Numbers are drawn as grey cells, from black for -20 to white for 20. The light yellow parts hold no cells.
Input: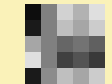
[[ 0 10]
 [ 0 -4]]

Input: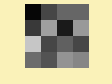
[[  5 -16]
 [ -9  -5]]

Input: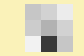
[[  8  13]
 [-11  11]]

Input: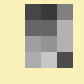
[[-4  8]
 [ 3  8]]

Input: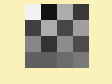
[[  7  -9]
 [-12   2]]

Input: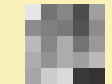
[[ 0 -1]
 [ 1  7]]
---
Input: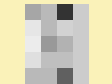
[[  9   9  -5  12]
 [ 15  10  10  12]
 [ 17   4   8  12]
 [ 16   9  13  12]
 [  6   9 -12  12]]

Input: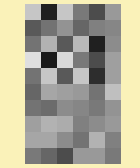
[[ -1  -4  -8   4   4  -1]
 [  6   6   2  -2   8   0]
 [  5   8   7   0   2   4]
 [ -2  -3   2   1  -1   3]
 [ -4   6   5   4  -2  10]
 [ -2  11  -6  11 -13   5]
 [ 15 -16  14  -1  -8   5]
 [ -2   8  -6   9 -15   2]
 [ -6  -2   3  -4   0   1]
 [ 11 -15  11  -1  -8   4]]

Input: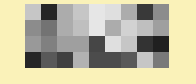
[[-14  -6 -10   8  -8  -8  -6  11  -1]
 [  4   0   5   5  -9  15  11 -12 -15]
 [  2  -2   7  10  16   7  13  10   5]
 [ 11 -14   7  11  16  15   7 -11   2]]

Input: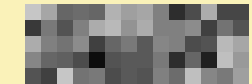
[[ -7 -10  11  -2  -1  -8  -6  -7   0  -3  10   1  -1   5]
 [  1  -4  -5  -8 -18  -7  -6  -6  -1 -13  -4 -15  10   4]
 [  7   0  -2   2 -10  -4  -1  -6   1   0  -8  -7   9   6]
 [-11  -1  -7   0   7   9   3   7   0   0   2 -10  -2  -7]
 [ 11   6  -4  -3  -4   8   5   6   0 -13  -8   7  -9  -9]]

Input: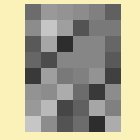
[[ 11   2  -7  -3 -13   7]
 [  4   9  -9  -5   6   0]
 [  3   2   7  -3 -11   2]
 [-11   5  -1   0   3 -10]
 [ -4  -8   1   1   1  -6]
 [ -6   6 -13   1   1  -4]
 [  2  11   5  -7  -1  -1]
 [ -3   4   3   2   0  -5]]

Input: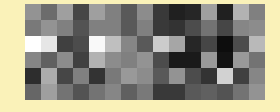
[[ -4   5  -2  -7  -2   1  -5  -1 -11 -11  -6  -5  -7  -2   3]
 [-13   7  -9   0 -12  -1   4   2  -6   3  -8 -12  13 -10   1]
 [  1  -5   2 -10   8   2   0   3  -8 -16 -16   4 -17   4  -2]
 [ 20  16 -10  -8  19  10   1  -6  12   6 -14  -9 -18  -8   9]
 [ -1   3   0  -7   0   0  -6   0 -11 -12  -8  -2  -9   1   2]
 [  3  -3   5  -9   5   0  -6   2 -11 -15 -14   5 -15   8   0]]

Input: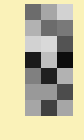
[[  6 -10   6]
 [  4   4  -8]
 [  0 -15   8]
 [-16  10 -18]
 [ 13  14  -7]
 [  8  -3  -1]
 [ -3   6  13]]
